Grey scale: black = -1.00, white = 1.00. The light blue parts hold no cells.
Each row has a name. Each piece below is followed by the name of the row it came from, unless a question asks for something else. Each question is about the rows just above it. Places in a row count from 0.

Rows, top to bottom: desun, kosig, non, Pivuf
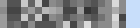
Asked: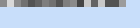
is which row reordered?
desun
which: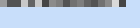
non
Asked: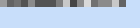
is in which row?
Pivuf
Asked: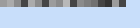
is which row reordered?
kosig
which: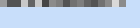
desun

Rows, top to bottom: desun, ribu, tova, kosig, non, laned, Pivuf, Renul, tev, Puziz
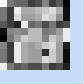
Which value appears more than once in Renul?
[0.24]
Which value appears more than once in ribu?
[0.34]
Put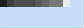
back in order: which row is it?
Puziz

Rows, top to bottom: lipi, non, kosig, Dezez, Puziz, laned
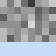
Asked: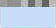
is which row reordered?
kosig
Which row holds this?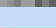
non
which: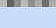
laned
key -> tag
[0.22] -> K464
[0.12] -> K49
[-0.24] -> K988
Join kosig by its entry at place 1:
K464

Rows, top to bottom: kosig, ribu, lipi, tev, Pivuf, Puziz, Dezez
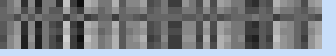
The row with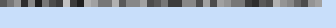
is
tev
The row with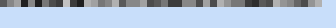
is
Dezez
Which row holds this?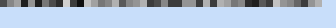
Puziz

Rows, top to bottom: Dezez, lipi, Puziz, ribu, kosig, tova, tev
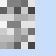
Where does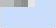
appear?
tova
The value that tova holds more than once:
[0.48]
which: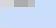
Puziz

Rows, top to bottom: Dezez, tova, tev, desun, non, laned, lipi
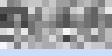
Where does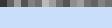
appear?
tev
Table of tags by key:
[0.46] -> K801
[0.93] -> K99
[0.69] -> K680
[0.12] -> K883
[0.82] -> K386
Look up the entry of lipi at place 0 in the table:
K99
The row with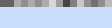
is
laned
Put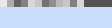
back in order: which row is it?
tova

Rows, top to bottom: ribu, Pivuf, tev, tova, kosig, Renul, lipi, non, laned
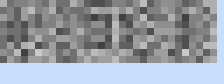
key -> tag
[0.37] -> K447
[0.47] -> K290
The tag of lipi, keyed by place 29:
K290
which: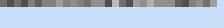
tova

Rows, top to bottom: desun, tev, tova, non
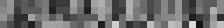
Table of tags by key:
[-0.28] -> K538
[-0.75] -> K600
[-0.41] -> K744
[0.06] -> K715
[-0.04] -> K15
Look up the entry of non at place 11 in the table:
K538
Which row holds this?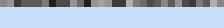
tev
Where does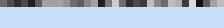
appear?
non
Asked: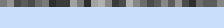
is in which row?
desun
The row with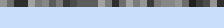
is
tova

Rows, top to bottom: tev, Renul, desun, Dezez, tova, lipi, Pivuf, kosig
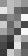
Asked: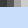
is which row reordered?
lipi
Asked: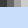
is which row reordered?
kosig
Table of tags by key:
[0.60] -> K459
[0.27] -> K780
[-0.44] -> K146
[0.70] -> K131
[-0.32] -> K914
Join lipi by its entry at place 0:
K914
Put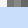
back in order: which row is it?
desun

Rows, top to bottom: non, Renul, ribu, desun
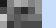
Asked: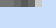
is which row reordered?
ribu
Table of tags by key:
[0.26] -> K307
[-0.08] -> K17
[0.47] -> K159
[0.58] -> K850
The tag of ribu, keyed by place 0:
K850
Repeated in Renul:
[-0.42]
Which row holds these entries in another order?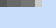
ribu
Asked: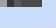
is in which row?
desun

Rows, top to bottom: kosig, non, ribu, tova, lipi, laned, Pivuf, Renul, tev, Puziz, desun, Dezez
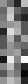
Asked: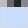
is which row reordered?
Puziz
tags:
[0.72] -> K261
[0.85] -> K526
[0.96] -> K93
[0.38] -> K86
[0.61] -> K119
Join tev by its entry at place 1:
K526
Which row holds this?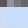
Pivuf
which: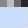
Puziz
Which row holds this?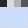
lipi
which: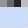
kosig

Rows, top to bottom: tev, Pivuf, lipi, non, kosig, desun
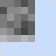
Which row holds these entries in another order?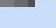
tev
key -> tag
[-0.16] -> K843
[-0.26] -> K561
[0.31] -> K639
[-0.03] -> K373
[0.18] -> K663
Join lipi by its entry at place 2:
K373
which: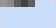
kosig
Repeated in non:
[-0.03]
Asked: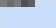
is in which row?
non

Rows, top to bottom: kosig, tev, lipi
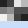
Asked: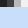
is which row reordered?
lipi
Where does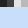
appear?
kosig
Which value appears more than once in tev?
[-0.38]
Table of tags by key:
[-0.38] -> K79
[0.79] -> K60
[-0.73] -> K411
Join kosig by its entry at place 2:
K60
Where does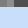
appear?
tev
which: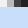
lipi

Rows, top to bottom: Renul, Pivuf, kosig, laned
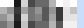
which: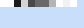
Renul
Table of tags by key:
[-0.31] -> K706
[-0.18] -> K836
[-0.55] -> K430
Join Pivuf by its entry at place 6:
K706
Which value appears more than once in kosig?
[0.79]
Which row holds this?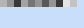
Pivuf
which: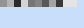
kosig

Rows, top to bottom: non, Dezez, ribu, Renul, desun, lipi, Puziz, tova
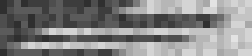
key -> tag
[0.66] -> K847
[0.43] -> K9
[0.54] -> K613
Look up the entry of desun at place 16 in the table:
K9
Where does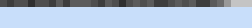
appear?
ribu

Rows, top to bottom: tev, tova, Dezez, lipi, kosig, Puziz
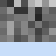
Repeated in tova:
[-0.60]
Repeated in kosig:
[-0.26]
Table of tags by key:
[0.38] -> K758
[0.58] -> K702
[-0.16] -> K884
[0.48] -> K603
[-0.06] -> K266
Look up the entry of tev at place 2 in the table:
K603
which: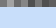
lipi
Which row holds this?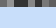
tova

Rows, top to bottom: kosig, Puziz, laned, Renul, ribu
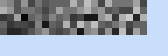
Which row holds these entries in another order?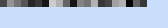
laned
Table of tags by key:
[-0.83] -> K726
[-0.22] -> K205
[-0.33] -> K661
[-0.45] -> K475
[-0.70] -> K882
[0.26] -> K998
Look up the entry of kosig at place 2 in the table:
K661
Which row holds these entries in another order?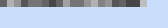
Puziz

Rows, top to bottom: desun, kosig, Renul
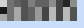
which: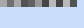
Renul
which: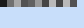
kosig
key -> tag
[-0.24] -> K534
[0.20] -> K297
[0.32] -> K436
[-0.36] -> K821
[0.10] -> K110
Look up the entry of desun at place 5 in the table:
K534

